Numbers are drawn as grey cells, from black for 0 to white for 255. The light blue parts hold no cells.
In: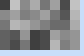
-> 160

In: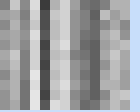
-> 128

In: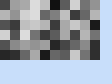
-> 209

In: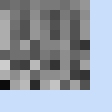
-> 112

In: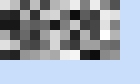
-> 236

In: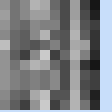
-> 158

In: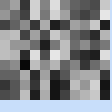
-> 86

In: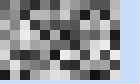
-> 84
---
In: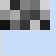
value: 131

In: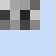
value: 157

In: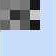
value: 119

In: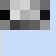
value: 210

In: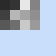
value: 231

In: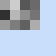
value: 87
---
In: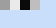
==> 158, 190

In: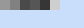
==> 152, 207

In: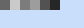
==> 102, 38

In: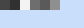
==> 69, 143

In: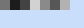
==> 116, 178

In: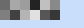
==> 107, 55
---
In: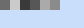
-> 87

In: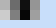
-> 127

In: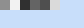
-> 100

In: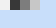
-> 56

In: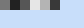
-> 230

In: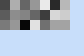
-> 112
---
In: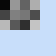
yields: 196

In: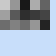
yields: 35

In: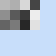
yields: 225

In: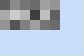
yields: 107

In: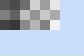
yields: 241

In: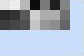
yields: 101

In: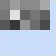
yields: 74

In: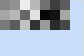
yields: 71

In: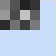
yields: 122
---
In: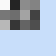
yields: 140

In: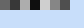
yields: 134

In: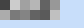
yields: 99

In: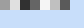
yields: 192

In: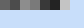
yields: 35

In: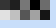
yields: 0

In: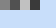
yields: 193

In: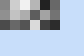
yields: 34

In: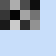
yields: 75
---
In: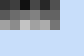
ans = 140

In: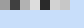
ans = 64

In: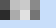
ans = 171

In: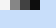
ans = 134

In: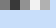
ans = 57

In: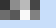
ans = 89

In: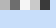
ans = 110

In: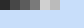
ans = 71
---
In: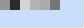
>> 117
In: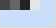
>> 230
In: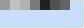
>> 100
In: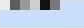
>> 120
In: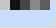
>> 93
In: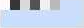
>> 186
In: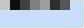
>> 85
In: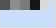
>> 218
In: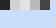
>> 68
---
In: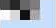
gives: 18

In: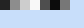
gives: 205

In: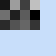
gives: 102

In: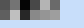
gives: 39

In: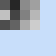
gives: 171

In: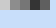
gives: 118

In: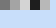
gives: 212

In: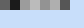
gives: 156
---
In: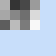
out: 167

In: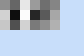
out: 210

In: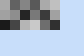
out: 161

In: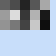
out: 156

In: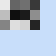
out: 190

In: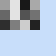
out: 103
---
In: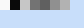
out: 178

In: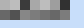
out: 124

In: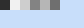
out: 111

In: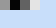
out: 228

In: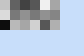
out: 176

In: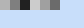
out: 107

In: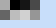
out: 150

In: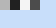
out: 76

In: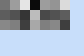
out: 62

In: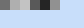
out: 145
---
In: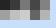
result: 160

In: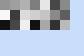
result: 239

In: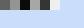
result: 148

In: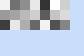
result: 174

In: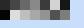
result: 190

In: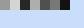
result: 39

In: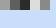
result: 160

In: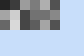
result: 217

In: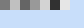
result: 101

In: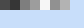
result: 126
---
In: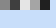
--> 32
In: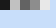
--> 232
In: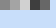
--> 103
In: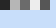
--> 86
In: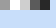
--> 40
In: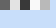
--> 185
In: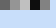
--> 130
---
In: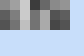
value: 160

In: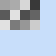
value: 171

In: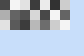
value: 244

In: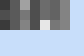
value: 90

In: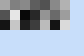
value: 128

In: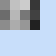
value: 193
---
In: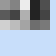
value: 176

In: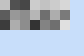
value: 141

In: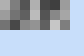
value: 96

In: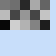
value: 150

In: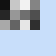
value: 111

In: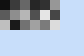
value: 182
